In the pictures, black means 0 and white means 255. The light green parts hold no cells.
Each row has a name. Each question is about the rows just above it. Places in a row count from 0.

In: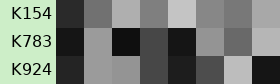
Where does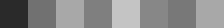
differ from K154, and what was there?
2, [175]
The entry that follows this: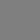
[196]
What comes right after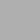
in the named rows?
[127]
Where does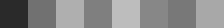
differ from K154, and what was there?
4, [196]
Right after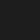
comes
[77]

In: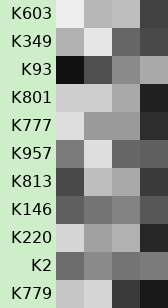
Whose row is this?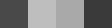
K813
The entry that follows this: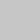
[214]
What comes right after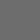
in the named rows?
[138]
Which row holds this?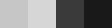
K779

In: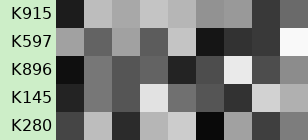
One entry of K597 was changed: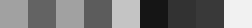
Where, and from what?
8, [249]
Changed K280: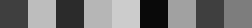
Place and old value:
0, [69]
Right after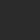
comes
[182]
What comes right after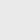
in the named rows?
[77]
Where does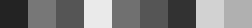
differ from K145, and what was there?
3, [226]
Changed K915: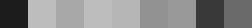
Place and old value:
3, [196]
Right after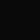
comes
[161]

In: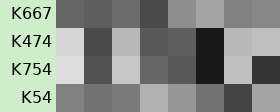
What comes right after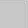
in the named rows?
[102]
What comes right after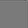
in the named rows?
[177]

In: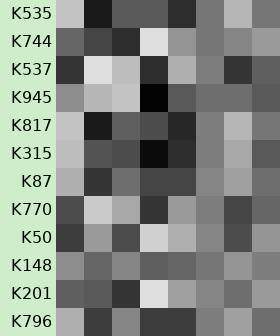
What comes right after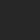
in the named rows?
[125]
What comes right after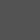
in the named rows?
[76]

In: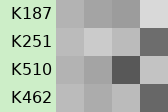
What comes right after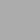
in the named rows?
[187]
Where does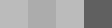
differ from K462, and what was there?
3, [103]
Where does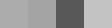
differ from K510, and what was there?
0, [179]

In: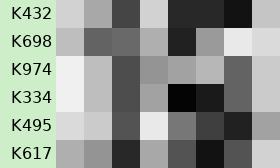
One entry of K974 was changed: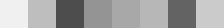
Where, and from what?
4, [162]
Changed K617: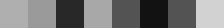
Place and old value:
1, [148]
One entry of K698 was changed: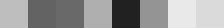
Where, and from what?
5, [154]
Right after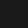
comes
[99]
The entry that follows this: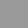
[233]

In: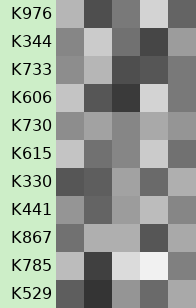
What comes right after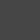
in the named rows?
[156]
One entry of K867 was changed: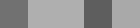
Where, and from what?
3, [86]
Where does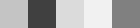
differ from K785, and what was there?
0, [188]
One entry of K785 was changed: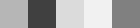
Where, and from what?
0, [188]
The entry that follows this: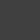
[219]

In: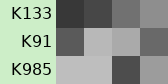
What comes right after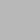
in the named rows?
[170]
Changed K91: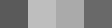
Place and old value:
1, [184]
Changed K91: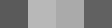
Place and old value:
3, [105]

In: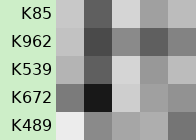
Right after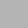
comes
[95]
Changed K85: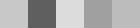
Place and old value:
2, [213]
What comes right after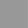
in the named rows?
[188]

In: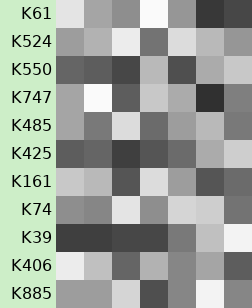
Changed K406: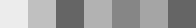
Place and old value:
6, [93]
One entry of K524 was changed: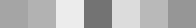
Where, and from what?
0, [157]
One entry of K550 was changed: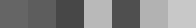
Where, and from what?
5, [171]
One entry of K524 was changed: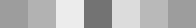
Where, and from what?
6, [150]
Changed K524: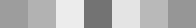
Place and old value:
4, [220]

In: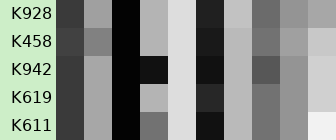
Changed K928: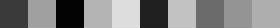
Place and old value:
9, [167]
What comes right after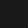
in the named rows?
[186]
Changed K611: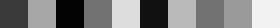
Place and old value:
8, [148]
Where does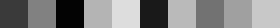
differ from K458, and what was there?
0, [65]

